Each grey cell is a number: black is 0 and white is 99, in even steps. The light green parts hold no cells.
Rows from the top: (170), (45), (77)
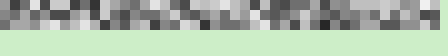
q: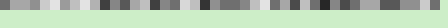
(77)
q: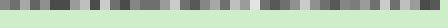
(45)
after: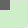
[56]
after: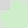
[74]
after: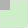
[25]
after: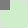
[60]

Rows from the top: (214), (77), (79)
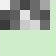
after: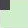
[41]
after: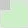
[83]
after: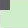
[88]

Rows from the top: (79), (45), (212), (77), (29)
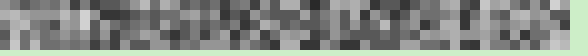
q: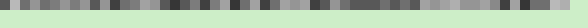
(77)
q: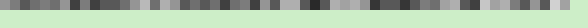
(79)
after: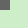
[68]
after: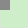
[25]
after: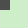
[63]

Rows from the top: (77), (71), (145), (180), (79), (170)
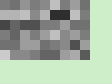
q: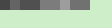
(145)
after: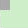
[35]
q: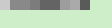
(170)
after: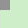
[48]
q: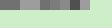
(79)

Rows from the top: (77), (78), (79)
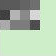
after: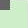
[43]
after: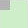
[53]
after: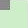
[83]

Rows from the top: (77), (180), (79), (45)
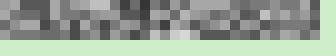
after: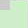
[83]
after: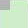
[60]
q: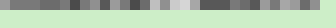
(45)
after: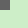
[74]
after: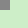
[60]

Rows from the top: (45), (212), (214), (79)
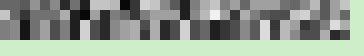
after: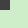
[72]
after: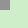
[35]

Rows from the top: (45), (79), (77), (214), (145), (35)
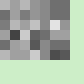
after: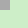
[34]
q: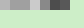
(35)

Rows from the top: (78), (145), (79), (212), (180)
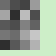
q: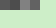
(79)
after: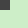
[60]
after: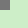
[42]
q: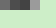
(78)
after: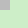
[30]

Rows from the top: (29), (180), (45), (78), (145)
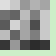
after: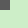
[82]
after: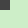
[17]
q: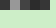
(145)
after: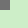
[39]
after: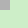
[64]
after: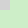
[64]

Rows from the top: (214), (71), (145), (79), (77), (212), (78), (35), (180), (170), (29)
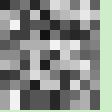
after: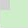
[54]
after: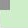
[85]

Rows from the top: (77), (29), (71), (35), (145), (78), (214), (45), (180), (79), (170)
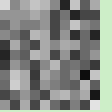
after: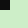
[76]
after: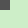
[71]
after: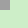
[41]
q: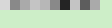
(77)
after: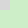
[53]
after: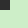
[41]

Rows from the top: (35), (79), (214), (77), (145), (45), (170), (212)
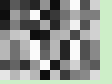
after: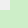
[31]
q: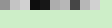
(77)
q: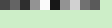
(170)
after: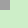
[39]
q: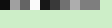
(79)
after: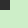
[57]

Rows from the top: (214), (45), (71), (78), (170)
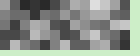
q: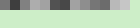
(71)
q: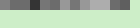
(45)
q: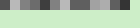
(170)
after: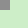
[46]

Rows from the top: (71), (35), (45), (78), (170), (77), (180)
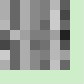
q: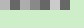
(45)
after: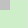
[40]
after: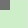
[71]
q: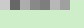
(77)

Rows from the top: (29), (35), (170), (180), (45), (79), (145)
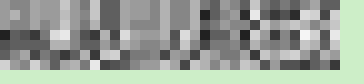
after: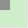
[27]
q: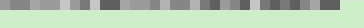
(29)
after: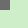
[69]
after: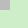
[60]

